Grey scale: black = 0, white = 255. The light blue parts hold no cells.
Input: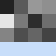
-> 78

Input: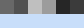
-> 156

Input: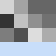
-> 80

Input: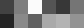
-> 169

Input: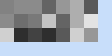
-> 89

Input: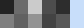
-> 147

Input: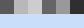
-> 101

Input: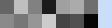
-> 68

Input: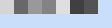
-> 223

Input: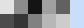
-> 129
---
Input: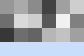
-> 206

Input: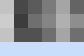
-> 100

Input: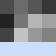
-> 55

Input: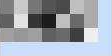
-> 170

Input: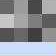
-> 177

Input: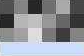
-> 71
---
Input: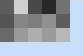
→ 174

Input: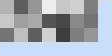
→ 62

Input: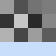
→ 71

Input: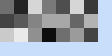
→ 111

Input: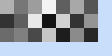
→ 29

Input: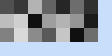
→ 198

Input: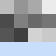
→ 63

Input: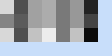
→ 121
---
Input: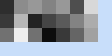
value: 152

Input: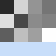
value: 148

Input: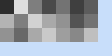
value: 126

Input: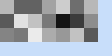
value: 98

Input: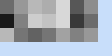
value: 184

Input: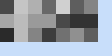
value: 176

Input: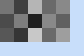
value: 181

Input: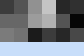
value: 145
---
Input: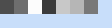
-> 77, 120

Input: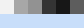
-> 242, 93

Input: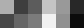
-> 175, 12

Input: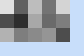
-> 224, 77

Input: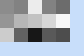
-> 140, 77

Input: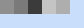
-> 143, 174

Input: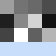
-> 158, 181

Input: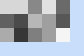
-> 215, 245

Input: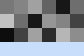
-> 120, 141

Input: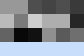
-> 152, 111
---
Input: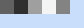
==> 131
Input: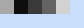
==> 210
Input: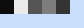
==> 52
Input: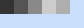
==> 174
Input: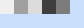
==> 123
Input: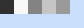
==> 153
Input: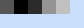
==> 192
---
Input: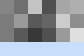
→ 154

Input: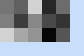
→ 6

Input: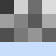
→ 149

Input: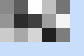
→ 32

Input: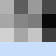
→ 197

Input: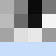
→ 232

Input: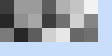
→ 103
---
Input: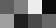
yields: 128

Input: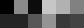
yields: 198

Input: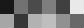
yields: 126

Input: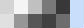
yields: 192

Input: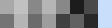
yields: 136

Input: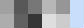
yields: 119

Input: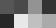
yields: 74

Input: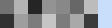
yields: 136

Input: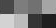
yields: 125
